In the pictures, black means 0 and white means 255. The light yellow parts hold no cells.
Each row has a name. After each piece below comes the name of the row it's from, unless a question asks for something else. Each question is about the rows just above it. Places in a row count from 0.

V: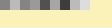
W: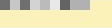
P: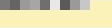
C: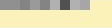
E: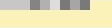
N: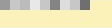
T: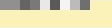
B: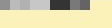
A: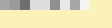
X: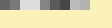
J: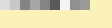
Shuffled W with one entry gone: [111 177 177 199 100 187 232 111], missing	[211]
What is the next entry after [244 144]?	[154]
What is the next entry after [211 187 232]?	[100]

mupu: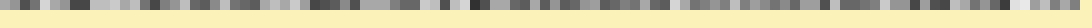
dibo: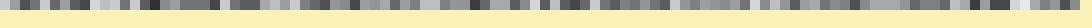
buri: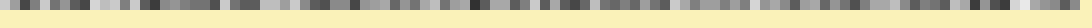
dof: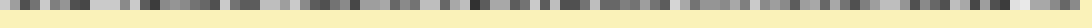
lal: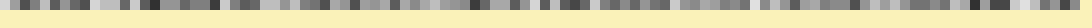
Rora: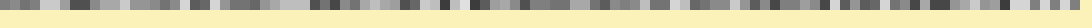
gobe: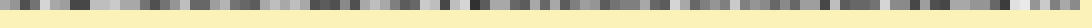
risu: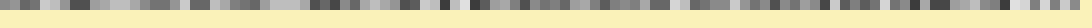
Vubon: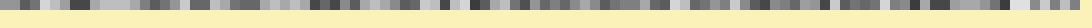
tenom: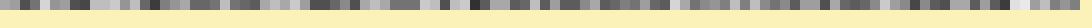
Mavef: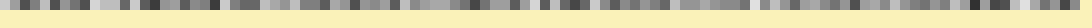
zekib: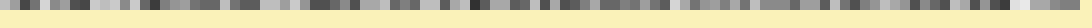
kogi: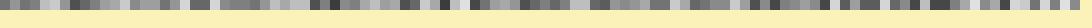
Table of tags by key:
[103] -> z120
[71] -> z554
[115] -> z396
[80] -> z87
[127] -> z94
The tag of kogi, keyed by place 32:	z94
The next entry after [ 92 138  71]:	[127]
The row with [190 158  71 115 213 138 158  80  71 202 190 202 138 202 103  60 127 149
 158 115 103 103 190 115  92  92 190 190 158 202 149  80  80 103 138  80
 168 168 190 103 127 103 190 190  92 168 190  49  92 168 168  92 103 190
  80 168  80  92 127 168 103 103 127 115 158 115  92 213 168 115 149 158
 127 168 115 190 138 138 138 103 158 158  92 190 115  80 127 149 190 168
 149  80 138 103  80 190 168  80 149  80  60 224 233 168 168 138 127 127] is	zekib
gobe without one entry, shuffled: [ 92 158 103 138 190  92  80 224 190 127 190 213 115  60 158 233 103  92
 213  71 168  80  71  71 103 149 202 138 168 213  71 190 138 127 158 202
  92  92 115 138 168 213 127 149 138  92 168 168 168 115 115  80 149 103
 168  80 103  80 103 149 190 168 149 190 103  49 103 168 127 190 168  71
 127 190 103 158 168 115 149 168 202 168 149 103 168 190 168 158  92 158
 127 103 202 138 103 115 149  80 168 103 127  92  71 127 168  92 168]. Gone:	[180]
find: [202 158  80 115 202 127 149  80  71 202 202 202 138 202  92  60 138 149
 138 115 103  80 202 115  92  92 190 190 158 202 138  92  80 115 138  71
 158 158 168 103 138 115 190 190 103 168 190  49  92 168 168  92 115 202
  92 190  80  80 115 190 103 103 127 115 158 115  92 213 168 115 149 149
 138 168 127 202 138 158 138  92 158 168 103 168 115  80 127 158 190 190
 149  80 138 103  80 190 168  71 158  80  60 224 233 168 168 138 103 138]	dof

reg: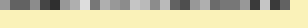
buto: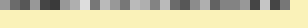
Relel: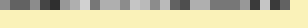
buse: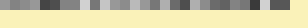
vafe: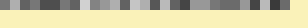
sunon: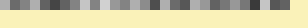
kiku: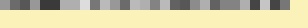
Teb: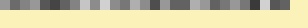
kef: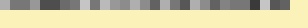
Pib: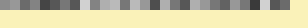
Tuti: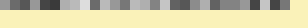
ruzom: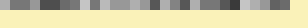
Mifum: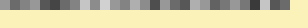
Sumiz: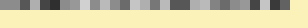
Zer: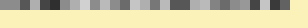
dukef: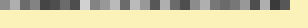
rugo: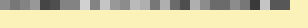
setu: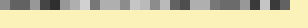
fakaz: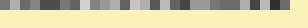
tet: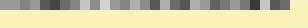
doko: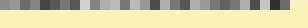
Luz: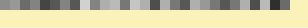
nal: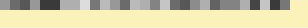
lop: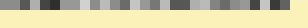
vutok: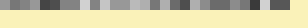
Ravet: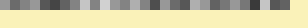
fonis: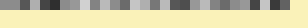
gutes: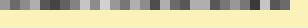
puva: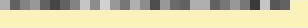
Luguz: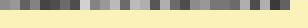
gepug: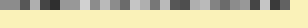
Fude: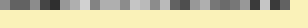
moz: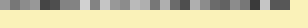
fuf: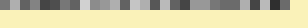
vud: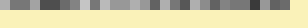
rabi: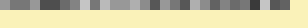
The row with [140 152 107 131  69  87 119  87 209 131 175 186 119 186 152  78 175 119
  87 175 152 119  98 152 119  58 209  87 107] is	Pib
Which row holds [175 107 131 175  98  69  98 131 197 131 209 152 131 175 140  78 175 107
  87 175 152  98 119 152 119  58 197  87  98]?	sunon
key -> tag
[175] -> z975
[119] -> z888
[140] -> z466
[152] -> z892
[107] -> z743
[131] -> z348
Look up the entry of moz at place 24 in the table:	z888
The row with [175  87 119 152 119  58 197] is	gutes
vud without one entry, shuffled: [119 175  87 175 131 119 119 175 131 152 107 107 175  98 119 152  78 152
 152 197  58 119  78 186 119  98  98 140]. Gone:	[163]

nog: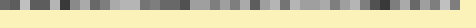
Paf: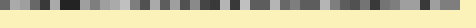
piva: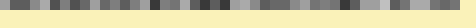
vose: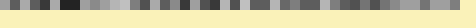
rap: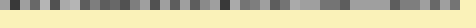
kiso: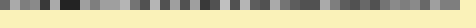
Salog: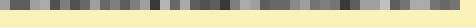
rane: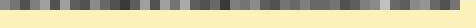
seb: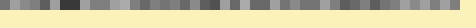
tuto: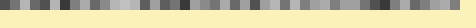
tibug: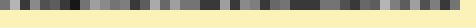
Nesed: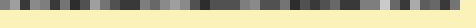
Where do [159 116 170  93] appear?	rane
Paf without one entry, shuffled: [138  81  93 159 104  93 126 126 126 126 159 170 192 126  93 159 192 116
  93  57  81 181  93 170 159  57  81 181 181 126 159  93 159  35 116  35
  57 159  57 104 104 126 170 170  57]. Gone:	[69]
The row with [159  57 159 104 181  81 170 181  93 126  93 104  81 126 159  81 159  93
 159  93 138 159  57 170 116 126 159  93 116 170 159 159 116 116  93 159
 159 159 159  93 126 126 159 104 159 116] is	rap
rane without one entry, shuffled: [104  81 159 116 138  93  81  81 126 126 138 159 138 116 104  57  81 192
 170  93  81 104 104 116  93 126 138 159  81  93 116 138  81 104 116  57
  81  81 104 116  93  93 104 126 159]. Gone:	[149]

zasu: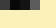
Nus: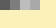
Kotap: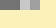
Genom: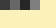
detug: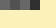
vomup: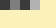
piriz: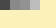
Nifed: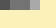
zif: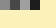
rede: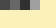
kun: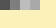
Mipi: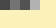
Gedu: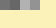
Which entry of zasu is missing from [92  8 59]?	[19]
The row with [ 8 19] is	zasu

